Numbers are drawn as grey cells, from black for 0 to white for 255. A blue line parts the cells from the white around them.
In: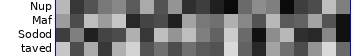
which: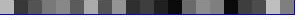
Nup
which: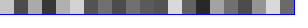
taved
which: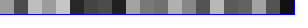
Maf

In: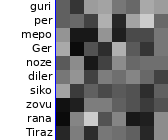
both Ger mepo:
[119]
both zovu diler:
[125]
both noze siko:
[90]
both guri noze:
[104]

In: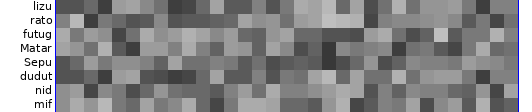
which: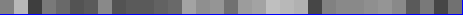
rato
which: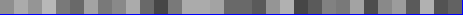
mif
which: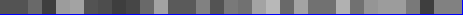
dudut
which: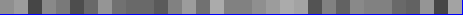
nid
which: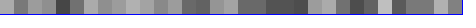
futug

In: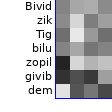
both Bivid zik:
[139]
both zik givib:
[159]

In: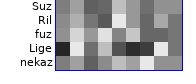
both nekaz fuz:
[145]
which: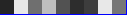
Lige
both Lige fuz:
[118]
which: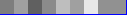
nekaz
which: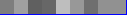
Suz
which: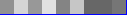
fuz

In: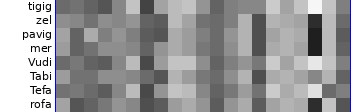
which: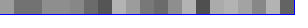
Tabi
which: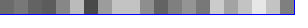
Vudi
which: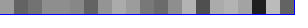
mer
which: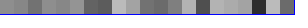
zel
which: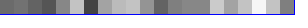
tigig
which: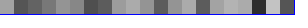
rofa

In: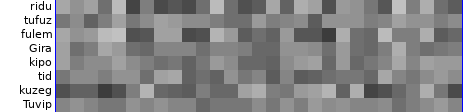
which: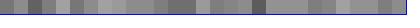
tufuz
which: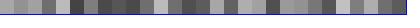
ridu
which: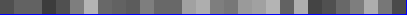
kuzeg
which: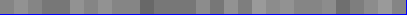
Tuvip
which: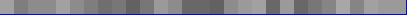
kipo

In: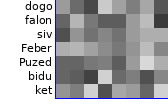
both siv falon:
[155]
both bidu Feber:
[134]
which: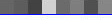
bidu
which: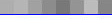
Feber
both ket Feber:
[148]
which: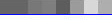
Puzed
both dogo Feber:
[161]

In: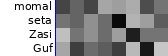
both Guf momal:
[166]
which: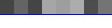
momal
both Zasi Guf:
[108]
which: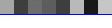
Guf

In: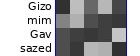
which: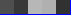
sazed
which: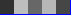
Gizo
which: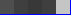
Gav
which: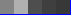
mim

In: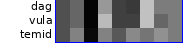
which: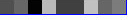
vula
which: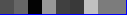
dag

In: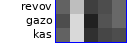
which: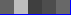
revov
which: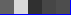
kas
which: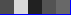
gazo

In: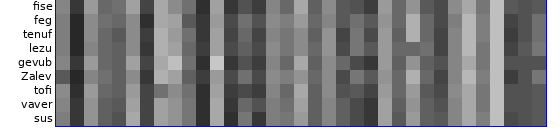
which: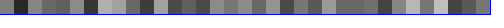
lezu
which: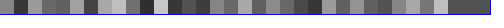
gevub
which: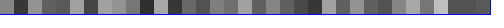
vaver
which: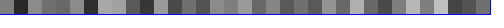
feg
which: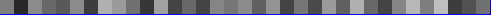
tenuf

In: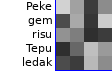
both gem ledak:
[76]
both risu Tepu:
[47]
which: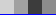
Peke

